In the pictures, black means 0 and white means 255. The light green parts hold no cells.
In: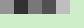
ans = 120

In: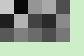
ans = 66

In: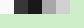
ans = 24

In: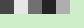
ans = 112

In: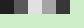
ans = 225

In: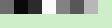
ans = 250

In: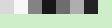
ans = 23
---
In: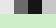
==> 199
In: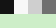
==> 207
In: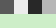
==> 182
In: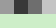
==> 155
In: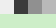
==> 185
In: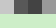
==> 153
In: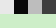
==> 189
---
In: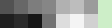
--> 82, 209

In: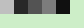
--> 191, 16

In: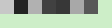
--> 199, 87

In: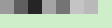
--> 154, 185

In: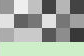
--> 150, 56

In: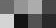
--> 106, 41

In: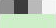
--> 144, 244

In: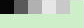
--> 7, 201

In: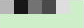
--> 183, 222

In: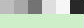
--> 189, 40
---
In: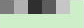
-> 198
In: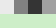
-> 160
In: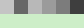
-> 62
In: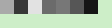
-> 21
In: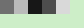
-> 217
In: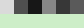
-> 90
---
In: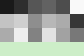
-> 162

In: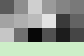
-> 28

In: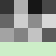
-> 195

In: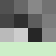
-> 38

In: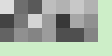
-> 79

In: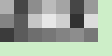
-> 141

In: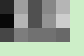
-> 113
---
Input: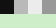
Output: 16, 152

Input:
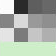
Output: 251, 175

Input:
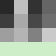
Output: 40, 202

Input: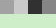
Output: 162, 133

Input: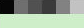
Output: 7, 194

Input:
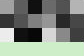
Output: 161, 62

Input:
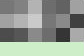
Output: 119, 170

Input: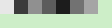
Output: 231, 165

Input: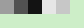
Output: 157, 199
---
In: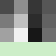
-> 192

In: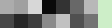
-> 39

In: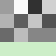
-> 94

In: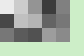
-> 192

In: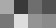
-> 221

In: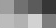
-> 178
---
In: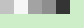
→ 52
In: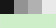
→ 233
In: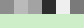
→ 122
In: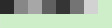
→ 210
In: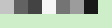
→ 24
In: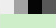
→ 88
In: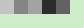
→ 98
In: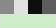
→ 93
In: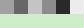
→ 236
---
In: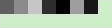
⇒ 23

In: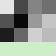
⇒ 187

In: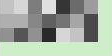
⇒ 73

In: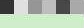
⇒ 169

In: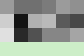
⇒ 165

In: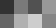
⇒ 133

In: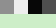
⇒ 78

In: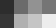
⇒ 237

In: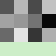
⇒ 174
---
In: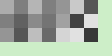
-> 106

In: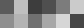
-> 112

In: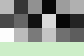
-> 122

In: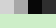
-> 211

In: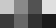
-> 59

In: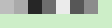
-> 109

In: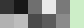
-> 189

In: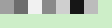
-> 138
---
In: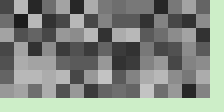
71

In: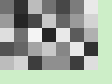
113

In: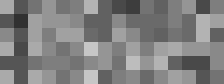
170

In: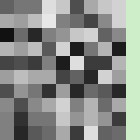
98

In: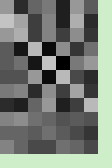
152

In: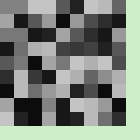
130

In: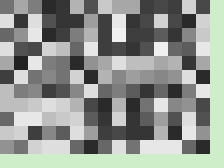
115
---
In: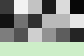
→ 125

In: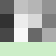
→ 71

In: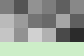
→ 197

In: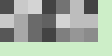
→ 87

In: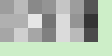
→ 166

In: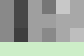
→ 137

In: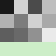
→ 94

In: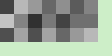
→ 79

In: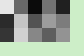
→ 53
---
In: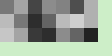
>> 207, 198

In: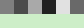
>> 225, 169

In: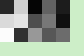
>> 252, 228

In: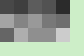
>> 204, 174

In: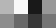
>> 248, 182

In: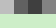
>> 190, 130

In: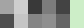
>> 206, 197

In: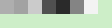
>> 243, 203

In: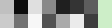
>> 247, 235
